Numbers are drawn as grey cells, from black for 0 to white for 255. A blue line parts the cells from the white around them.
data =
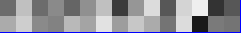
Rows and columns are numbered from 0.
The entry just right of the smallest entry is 122
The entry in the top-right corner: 87
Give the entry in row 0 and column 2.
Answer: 108
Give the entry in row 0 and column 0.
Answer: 108
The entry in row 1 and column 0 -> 171
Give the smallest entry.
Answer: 25
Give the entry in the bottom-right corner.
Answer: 116

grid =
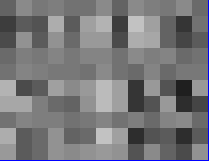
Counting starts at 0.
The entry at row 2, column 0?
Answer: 75
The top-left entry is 99
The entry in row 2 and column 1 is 146
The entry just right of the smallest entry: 153
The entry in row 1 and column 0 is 61
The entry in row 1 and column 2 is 83
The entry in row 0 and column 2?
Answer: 120
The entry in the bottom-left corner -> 153
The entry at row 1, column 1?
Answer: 91
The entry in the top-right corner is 106
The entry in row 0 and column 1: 138
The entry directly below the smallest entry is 45
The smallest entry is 31

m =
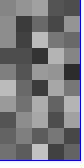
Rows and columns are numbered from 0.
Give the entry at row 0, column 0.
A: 133
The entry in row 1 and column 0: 141
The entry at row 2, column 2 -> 187
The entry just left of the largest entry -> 92
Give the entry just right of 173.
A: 99
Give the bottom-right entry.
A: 99
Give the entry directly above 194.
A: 92
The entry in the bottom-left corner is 113
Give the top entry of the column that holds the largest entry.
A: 161
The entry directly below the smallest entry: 119
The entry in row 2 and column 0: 141
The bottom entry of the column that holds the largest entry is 194
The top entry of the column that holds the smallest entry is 77
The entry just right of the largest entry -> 65

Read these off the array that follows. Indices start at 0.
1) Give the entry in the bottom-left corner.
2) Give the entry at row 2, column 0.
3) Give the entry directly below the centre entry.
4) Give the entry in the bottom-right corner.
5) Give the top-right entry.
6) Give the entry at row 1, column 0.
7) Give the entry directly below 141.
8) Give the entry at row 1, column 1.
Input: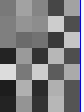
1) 35
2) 127
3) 205
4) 84
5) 162
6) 127
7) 114
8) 148

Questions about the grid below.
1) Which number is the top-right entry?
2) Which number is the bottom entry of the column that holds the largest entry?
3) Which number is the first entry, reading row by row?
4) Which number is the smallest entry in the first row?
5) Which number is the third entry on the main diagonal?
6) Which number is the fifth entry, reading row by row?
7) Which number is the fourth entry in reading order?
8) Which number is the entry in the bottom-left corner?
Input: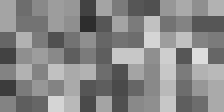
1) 178
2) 109
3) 164
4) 66
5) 123
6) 151
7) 157
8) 131

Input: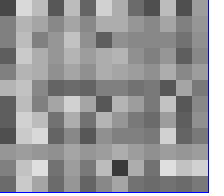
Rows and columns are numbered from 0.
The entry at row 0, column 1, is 217
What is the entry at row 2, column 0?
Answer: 128
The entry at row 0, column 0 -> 71
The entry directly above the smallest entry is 173
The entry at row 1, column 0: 128
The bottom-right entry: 121
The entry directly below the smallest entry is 165
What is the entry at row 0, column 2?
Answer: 188
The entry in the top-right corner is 157
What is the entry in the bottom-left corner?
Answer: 107
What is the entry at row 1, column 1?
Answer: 180
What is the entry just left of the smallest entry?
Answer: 188
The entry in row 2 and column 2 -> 128
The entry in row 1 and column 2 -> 165
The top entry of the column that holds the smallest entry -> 173
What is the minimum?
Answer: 57
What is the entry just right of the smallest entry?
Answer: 173

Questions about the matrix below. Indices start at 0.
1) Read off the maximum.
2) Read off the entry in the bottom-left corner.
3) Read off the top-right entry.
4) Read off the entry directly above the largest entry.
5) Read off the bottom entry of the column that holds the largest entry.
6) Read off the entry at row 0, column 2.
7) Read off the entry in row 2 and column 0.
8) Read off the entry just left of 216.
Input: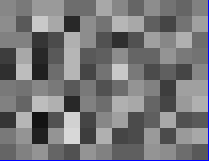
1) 216
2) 101
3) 129
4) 209
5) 81
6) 154
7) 129
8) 148
